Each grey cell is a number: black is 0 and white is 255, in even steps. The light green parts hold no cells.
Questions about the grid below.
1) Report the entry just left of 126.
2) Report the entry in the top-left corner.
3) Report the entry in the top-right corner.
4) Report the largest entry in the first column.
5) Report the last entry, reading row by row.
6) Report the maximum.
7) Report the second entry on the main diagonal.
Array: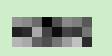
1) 137
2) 148
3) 88
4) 181
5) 43
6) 193
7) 43

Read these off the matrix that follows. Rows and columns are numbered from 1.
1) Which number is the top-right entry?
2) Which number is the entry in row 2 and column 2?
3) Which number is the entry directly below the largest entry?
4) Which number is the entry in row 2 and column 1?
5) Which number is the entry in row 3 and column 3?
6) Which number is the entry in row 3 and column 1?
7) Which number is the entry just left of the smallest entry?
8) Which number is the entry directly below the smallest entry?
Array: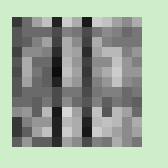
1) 172
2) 106
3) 184
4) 86
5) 128
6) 86
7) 95
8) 34

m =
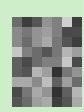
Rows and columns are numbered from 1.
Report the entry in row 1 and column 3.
85
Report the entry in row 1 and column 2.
62
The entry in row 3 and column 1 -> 138
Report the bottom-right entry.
169
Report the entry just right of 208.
62
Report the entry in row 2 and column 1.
138
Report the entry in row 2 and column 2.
119
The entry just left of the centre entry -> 108
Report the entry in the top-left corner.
108
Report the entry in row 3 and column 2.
108
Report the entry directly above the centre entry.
85
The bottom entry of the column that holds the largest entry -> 85

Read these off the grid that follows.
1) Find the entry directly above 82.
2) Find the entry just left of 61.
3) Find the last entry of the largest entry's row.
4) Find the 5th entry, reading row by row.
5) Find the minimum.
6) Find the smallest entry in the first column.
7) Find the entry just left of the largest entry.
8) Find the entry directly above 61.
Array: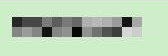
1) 176
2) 82
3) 205
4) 93
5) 8
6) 39
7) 61
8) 155

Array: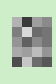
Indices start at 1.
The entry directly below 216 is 97
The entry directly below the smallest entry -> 216
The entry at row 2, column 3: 108
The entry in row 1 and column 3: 158
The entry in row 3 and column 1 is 149
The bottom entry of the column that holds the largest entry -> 198

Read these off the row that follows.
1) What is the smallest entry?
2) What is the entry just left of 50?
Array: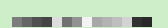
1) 41
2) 211
